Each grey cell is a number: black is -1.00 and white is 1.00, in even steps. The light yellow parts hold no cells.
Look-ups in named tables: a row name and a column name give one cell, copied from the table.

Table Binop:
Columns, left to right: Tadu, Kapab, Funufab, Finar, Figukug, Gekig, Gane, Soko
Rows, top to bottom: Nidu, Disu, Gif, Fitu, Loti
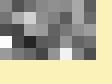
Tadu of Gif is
-0.38
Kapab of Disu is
0.33
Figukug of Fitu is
-0.25
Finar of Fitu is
-0.29
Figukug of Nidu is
0.13
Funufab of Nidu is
-0.12
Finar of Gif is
0.21
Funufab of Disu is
0.64
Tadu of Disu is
-0.08
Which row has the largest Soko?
Gif

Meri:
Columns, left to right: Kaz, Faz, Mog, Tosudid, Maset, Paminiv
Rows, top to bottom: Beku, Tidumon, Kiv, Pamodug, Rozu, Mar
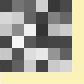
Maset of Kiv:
0.46
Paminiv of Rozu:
-0.25
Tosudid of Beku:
0.63
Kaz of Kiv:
0.54
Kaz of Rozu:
0.56
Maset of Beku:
-0.57
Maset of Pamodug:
-0.46
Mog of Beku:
-0.19
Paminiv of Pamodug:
-0.45
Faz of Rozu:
-0.33
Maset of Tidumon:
0.01
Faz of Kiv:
0.09
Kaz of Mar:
-0.49
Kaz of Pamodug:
-0.46
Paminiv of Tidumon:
-0.19
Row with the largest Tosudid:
Rozu

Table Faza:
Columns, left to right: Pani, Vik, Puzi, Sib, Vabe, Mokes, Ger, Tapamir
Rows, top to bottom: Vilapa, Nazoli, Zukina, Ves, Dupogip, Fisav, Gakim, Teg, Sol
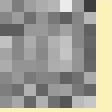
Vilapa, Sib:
0.35
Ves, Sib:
0.11
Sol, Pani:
0.12
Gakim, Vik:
0.19
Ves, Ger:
0.07
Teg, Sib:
-0.21
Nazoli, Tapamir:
0.43
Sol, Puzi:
-0.19
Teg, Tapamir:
-0.20
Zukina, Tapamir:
-0.24
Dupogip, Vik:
0.07
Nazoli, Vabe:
-0.06
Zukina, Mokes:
0.27
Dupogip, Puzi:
0.28
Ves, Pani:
0.51
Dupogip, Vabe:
0.34
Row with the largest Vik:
Sol

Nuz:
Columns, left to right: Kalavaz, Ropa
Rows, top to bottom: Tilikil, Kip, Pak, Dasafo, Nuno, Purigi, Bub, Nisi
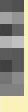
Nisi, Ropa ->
0.01
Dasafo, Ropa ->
0.51
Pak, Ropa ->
-0.22
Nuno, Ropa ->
-0.31
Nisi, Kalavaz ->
0.01
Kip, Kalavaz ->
0.28
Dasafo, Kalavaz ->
0.41
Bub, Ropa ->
0.08
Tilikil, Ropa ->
-0.37
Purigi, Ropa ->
-0.31
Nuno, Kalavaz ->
-0.29
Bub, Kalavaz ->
-0.09
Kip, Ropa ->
0.16
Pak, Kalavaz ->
-0.49

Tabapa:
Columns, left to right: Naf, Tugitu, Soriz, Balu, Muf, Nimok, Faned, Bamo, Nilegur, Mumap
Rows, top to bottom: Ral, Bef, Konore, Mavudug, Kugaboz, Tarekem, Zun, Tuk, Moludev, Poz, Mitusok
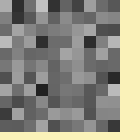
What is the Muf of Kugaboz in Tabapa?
-0.12
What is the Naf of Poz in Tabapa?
-0.54
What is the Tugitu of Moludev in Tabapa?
-0.41
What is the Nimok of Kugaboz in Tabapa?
0.29
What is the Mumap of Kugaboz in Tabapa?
-0.18
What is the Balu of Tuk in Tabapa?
-0.74
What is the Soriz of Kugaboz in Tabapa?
-0.20
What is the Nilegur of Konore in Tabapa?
-0.38

